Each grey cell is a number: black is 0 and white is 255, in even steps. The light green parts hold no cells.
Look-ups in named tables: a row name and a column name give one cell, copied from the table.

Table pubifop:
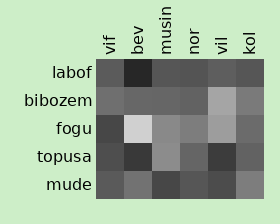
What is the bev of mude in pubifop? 114
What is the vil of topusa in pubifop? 60
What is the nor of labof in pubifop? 84
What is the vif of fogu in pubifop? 71
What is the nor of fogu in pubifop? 125
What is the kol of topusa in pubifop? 98
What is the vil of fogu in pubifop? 157
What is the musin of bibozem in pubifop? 102
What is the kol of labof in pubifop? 86
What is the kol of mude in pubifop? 125
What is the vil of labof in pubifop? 94
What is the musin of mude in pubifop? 71
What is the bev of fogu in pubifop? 208
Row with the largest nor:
fogu

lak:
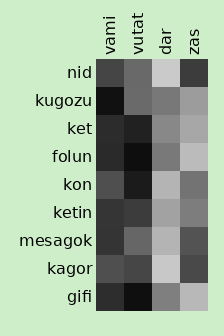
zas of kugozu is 156
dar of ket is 136
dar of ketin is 162
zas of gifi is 184
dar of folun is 121
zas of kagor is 73
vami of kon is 79
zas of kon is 115
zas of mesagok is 83
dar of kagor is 200
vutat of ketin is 60
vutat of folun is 14
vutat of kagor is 70
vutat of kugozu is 106
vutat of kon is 27
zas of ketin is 125

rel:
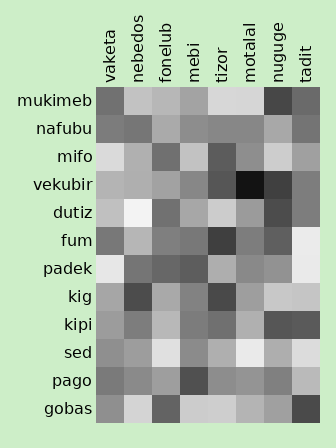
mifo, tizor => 92
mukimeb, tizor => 215
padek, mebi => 93
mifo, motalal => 142
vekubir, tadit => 125
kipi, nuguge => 86
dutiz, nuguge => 76
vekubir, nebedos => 175
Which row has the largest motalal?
sed

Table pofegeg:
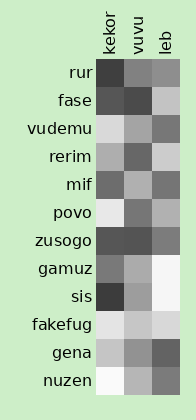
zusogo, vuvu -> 84
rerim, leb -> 204
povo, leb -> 177
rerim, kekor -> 174
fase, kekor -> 86
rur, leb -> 142
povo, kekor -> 232
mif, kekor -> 109
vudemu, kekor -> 217

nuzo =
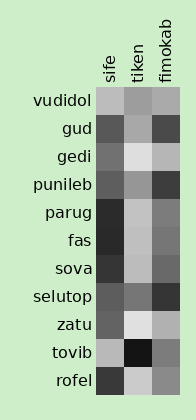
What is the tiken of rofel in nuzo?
203
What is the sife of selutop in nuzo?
93
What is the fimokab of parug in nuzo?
124
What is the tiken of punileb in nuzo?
150
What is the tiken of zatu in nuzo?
224
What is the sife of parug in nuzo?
43
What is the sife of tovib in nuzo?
185
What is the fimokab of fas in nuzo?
118
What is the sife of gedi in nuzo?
113
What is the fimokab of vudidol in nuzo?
170
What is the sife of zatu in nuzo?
99
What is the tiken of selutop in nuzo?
118
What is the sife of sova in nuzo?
53
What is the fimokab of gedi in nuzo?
182
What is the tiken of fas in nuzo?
191
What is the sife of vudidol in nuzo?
188
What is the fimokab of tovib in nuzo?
124
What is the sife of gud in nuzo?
88
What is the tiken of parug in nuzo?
194
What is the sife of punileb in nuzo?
94

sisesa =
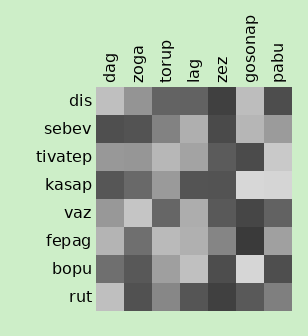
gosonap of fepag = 58
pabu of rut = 127
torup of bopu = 159
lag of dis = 98
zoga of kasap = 105
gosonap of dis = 189
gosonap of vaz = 70
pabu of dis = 77

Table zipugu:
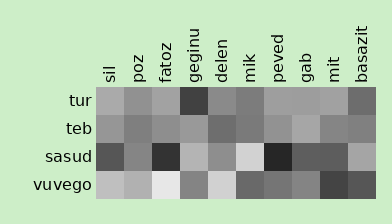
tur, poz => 145
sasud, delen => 142
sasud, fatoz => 51
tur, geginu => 65
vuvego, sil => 191
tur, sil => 170
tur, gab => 157
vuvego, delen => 209
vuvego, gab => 132
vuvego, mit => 68
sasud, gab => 94
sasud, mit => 93
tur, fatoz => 162

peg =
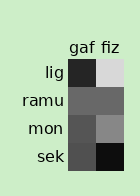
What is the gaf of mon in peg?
85
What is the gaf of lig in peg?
37
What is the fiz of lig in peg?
216
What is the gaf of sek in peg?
80
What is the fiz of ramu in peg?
104
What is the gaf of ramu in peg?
104
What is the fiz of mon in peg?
135
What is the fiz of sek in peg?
13
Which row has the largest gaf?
ramu

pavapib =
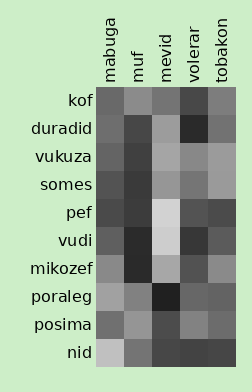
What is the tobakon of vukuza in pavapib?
155
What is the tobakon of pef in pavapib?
75
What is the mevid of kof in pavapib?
116
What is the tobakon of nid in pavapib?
70
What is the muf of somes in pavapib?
58
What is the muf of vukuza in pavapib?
64
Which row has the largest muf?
posima

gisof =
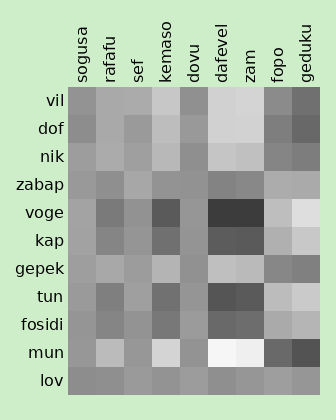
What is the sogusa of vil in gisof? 147
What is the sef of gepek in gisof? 156
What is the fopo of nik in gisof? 133
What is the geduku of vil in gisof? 112
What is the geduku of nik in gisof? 125
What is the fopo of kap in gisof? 176
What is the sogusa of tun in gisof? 154
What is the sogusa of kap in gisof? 162
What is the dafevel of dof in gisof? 209
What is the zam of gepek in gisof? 186
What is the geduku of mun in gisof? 83
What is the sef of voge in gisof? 146
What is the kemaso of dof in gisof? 189
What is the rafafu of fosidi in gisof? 133
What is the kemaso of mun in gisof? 212
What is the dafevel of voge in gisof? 60
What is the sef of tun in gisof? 159
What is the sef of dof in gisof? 154
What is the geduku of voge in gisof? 222
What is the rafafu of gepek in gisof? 168
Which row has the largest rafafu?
mun

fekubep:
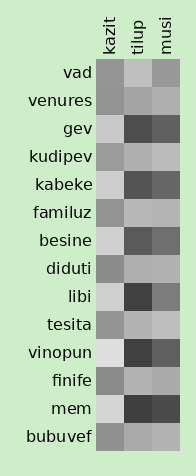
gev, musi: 96
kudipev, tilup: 175
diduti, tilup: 175
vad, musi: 152
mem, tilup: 63
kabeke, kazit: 206
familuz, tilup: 184
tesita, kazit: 148
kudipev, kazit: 155
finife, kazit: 139
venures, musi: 175
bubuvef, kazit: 145
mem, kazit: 213
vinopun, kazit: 223
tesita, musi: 190

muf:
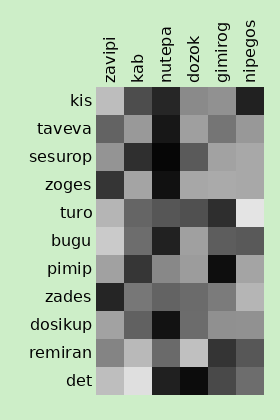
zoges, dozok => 167
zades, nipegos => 181
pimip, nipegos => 164
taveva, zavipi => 99
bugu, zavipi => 202
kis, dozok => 138
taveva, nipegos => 152
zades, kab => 119
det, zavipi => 190
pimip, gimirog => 14
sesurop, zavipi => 148
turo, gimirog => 46
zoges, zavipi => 53
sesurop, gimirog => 162
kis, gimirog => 145
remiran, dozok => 192
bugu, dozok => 160
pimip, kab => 54

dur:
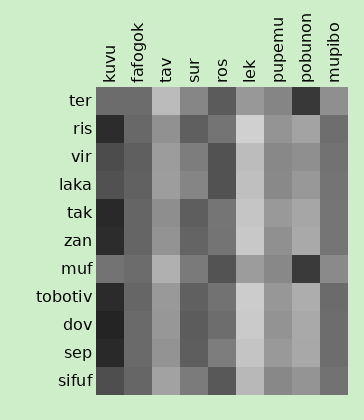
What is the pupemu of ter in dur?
133
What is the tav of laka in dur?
157
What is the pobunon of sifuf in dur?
148
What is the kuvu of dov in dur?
36
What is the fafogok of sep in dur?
106
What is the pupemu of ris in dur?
148
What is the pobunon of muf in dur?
58
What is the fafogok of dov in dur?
106
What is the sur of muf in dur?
122
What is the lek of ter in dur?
152
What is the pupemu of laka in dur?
137
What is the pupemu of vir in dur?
136
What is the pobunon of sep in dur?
168
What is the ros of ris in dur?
116

